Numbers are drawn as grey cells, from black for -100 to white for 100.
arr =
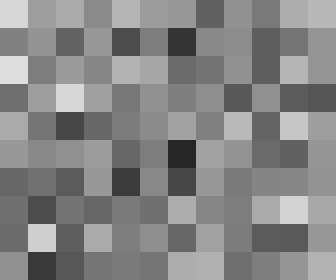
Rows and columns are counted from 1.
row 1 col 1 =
69
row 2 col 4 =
19
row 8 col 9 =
-2
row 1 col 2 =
23
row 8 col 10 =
33
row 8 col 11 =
65
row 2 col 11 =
-8
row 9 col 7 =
-20
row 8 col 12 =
32
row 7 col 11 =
6
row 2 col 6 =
-1
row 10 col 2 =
-55
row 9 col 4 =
33
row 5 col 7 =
27
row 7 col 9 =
-5
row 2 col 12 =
17
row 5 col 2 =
-8
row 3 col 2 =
-2
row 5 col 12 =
24
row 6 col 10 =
-17
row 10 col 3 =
-32
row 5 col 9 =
45
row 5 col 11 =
55
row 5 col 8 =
0
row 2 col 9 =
10
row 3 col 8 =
-9
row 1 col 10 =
-5
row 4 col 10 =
13
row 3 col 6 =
31
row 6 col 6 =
-2
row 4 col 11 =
-28
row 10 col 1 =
13
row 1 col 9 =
14
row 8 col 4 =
-20
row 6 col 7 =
-70

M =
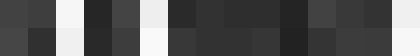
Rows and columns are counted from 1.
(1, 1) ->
-48
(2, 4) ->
-68
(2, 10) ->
-58
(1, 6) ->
87
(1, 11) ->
-72
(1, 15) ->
88
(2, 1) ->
-45
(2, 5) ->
-52

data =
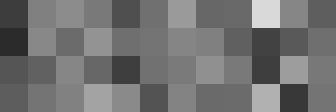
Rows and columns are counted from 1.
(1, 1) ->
-52
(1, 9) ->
-18
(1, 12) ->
-26
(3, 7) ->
-4
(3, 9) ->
-5
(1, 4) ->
-5
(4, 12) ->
-9
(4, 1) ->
-27
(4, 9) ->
-16
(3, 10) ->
-51
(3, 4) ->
-19
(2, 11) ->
-30
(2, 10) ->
-48
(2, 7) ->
4

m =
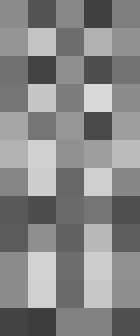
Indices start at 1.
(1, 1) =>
9
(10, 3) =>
-14
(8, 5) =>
-38
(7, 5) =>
5
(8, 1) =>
-30
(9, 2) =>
12
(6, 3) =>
14
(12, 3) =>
1
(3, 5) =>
-10
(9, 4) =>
45
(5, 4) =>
-43
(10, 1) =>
9
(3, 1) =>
-11
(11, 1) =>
10
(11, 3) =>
-17
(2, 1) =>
17
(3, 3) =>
12

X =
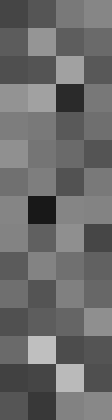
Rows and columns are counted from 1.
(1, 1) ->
-46
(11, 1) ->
-13
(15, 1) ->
-33
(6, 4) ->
-34
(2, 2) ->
17
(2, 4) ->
-17
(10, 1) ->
-29
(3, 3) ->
26
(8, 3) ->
4
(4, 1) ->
15
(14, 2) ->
-46
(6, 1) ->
13
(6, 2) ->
-8
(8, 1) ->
4
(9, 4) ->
-45
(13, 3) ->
-40
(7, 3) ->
-36
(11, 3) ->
0
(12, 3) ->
-21

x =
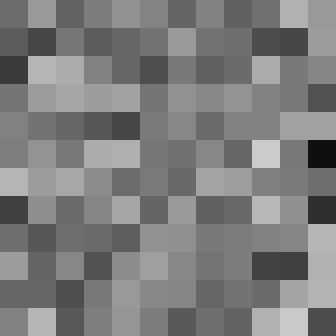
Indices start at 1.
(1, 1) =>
-15
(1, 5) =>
14
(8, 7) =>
20
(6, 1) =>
-1
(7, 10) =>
0
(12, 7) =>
-30
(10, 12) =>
40
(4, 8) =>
7
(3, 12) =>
5
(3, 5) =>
-19
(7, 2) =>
22
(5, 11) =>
26
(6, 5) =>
37
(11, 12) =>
41
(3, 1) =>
-54
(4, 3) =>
30
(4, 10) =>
2
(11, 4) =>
-5
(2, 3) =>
-7
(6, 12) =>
-88
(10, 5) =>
10
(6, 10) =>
59
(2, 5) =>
-19
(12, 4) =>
-1
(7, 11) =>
-4
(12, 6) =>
-2
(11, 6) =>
7
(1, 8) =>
2
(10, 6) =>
25
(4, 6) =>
-9
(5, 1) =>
1
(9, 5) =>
-26
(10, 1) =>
22
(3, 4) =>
1

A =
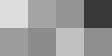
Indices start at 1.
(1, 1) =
73
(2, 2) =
10
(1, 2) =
29
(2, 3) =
51

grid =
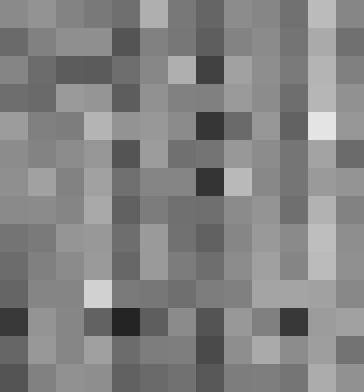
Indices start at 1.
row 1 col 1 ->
8
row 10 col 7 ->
-3
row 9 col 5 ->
-14
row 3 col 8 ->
-49
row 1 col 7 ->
-6
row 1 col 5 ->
-13
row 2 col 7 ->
-7
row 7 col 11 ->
-8
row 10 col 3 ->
9
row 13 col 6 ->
-2
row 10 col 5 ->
-19
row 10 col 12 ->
46
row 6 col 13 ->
-16
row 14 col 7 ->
-11
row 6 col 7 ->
-12
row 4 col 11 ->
-14
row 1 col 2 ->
15
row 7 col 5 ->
-12
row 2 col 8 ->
-26
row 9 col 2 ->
-4
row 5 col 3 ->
-2
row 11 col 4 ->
64
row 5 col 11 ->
-23
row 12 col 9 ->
19
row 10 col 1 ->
-15
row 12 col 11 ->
-56
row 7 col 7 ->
4
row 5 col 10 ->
18
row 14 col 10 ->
-1
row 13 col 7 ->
-1
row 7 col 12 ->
21
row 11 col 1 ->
-21
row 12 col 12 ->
22
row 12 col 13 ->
26
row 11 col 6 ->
-7
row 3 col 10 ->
11

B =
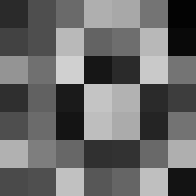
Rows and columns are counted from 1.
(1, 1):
-67
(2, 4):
-22
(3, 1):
16
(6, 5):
-61
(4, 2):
-24
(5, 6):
-72
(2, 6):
44
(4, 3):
-80
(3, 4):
-83
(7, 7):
-85
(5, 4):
49
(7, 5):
-21
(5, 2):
-16
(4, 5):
40
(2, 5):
-14

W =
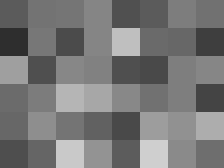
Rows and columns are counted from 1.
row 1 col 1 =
-29
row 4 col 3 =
42
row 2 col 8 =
-51
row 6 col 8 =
-14
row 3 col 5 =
-38
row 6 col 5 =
-28
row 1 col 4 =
4
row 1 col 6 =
-29
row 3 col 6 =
-43
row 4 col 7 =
-1
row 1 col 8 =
-11
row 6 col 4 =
15
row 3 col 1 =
25

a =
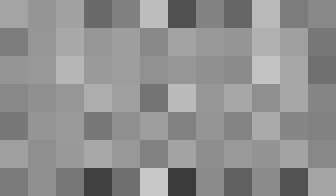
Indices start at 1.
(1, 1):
29
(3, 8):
13
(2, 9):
17
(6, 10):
16
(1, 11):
-3
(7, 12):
29
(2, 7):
28
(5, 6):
24
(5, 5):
12
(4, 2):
13
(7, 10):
9
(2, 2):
18
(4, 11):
31
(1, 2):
17
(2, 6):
7
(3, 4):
21
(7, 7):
-53
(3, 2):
19
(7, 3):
-7
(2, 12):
-7
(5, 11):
5
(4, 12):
5
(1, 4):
-17
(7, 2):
13
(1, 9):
-20
